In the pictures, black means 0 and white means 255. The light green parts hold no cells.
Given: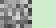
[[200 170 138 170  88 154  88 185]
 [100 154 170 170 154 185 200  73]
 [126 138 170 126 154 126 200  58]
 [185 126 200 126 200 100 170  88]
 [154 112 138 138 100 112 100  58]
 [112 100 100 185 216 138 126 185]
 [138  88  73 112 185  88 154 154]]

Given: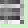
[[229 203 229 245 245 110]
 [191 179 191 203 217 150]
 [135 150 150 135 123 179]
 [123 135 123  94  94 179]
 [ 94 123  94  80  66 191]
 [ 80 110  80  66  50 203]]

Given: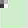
[[ 57 255]
 [124 195]]

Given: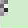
[[102 244]
 [145 216]
 [161 118]
 [173  43]]

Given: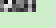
[[144 227 211  92 104 131  36 156  36]
 [ 92 185  52 104  65  52  77 185  65]
 [117  21 241  36 144 131  77 199  77]]

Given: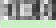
[[210 253 152 152  93 138 122 108 138  66 181 222 138  66]
 [181 237 167 138 108 152 108 122 122  66 167 222 122  53]
 [181 181  66 181  93 222 167 181  66  53 210 122 152  79]
 [181 152  79 197 108 222 197 197  79  93 167  79 181  53]
 [167 138  66 167  93 210 197 197  79  53 197  93 152  79]]
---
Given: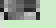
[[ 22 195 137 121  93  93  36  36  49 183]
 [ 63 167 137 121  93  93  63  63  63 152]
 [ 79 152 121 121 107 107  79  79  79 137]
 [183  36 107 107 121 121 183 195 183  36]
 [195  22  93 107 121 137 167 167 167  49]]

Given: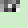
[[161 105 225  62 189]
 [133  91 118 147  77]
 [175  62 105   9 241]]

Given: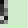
[[ 50 175]
 [ 10 161]
 [ 79 149]
 [ 65 136]
 [ 50 109]
 [204  24]]

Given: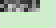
[[ 32 116  88  88 116  60  60  46 131  46]
 [ 32 104 176 116 204 160  46 131 160 188]
 [146  60 204 160 104 160 131  60 146  75]]

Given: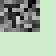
[[115 184  18 172 158 158  18 103  71  31]
 [143 158 127  31 127  57 184 172  44  57]
 [ 87 143 158 115  87  87 143  18   2 143]
 [ 71 127 143  31 198 143 115  87  71  87]
 [ 57 115  31  57 211  31 172  87 184 172]
 [172 103 127 143 127 103  71  18 103 115]
 [184  87  44  44  18 115 158 127 158  57]
 [103  44  44  44  31 184 158   2  87 184]]

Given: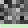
[[ 77 173  48  92  61 143  92]
 [ 32 128 188 116 157  20 157]
 [ 48 104 116 143 188  77  92]
 [157  77  77 128  92  61  61]
 [116  61 104 143 128 116 128]
 [188  32  48 173 104  61 104]]
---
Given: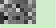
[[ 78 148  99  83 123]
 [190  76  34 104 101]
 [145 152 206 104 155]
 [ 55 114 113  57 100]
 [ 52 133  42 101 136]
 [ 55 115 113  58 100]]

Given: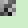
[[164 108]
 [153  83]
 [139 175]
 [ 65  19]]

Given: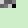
[[208  87]
 [ 99 199]]

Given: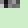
[[131 116  79]
 [201 136 118]]

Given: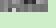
[[124 115 143  41  46 149]
 [124 115 125 112 114 112]
 [124  81 103 112 114 112]]

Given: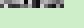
[[184 123 174  10  53 159 153  96]
 [ 75  64  56 105  56 208  50 155]]
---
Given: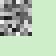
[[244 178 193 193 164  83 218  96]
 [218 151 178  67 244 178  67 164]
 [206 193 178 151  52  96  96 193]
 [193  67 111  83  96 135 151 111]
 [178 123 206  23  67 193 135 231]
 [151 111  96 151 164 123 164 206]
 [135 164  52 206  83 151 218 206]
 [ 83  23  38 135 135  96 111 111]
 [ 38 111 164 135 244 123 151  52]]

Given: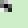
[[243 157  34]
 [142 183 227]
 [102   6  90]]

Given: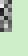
[[236  75 156]
 [197 144  59]
 [171  43 132]
 [118 210 103]
 [103 156  88]
 [ 59 144 132]
 [ 43 171 156]
 [ 27 183  88]]

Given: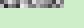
[[194  42 136 110  54 234 207 136 123 180 136 123  79 151  94 180]
 [ 79 151 221 166 110 194 166  94 221 166 180 151 136  66 207 123]]

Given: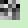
[[197 183 170 103 130]
 [170 229  78 158   7]
 [158 103 213  90 130]
 [ 50   7 197 118 213]
 [ 35  63 146  50  90]]

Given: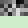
[[148  65 188 136 218 176 176]
 [105 161  36 148 218 105  78]
 [ 93 105 120 161   7  20  93]
 [ 52 148  36 204  52 120  65]]

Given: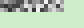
[[189 145  50 118 204 118  80 216  50 242  66 105 173 216 173 145]
 [132 173 132 118  80  80 189  92 145 158 105 242  92 158 229 158]
 [ 80  50  92  66  66 132 229 204 145 229 216  80 216 189  66 204]]

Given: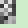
[[211 111 224  84]
 [197 155 224  68]
 [125 197  99  68]
 [ 84  43 183 171]
 [ 68 141 183 155]
 [ 56 239 111  56]]

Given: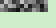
[[178  88 178 153  73  31 165  31  88 101  19 115]
 [129 101  57  44  19 115  57  73 153 115  44  88]
 [ 73 194 141  57  88 194 115 141 129  57  88 153]]
